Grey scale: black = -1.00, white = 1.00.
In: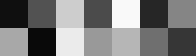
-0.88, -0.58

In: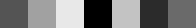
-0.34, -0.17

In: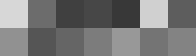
0.69, 0.03

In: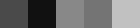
-0.42, 0.51

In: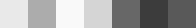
0.83, -0.30

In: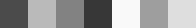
-0.41, 0.74

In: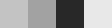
0.53, 0.82
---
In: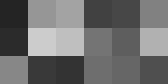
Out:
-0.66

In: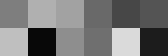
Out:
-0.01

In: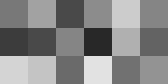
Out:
-0.53

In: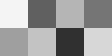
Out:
0.91

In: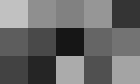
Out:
-0.27

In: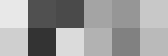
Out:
0.82
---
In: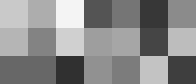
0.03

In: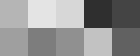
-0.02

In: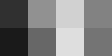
-0.19

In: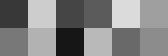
0.40

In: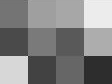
-0.04

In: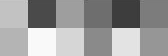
0.95

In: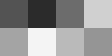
0.91

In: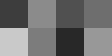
-0.03

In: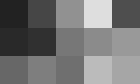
-0.62
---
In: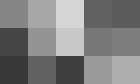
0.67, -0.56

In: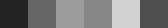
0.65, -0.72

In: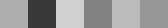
0.63, -0.55

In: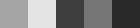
0.78, -0.68

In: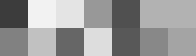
0.90, -0.53

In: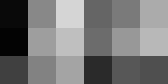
0.67, -0.98
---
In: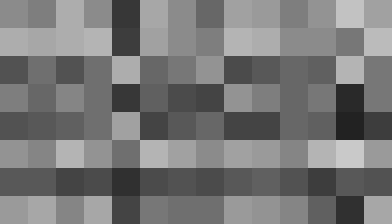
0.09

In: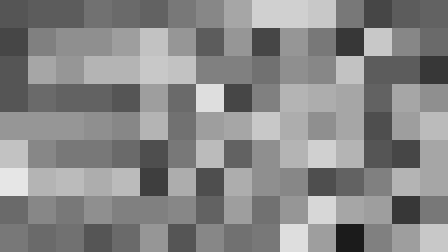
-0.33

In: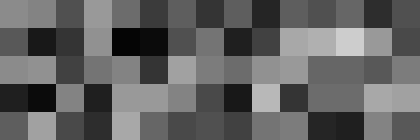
0.09

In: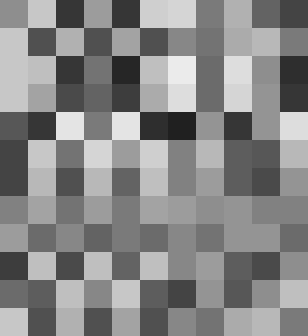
0.11

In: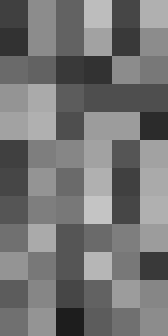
-0.50
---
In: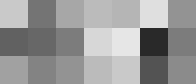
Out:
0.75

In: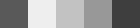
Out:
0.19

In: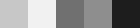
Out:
0.11

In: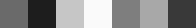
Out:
0.32

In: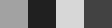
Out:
0.69

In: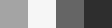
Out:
-0.21

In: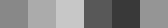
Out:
-0.55

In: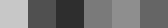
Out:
0.11

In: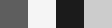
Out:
-0.79

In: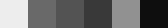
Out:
0.14
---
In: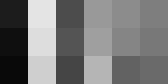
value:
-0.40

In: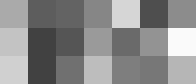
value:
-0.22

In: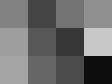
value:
-0.10

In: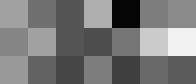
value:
-0.33

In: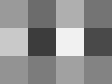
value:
0.37

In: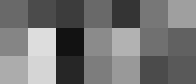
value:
-0.53

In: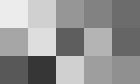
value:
0.18

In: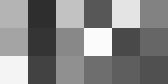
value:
0.52

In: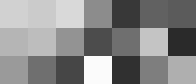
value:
0.70

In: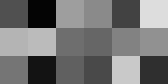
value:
0.24
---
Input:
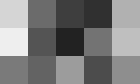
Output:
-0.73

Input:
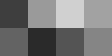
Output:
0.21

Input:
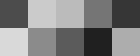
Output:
0.47

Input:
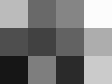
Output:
-0.49

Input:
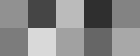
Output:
0.47

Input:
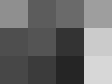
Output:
-0.34

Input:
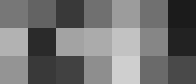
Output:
0.52

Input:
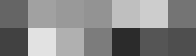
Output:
0.50

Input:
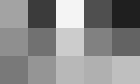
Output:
0.60

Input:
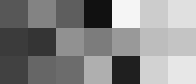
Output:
0.20
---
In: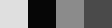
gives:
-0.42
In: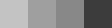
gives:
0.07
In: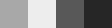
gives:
-0.31
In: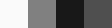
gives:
-0.38
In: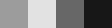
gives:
-0.19
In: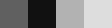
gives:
-0.25
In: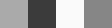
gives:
0.05
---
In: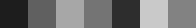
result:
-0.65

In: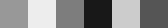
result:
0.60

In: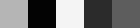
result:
-0.27

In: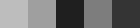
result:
-0.59

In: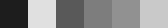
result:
0.14

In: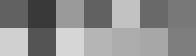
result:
0.52

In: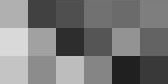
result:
-0.16

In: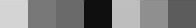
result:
0.49

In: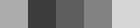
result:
0.68

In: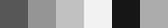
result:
-0.82
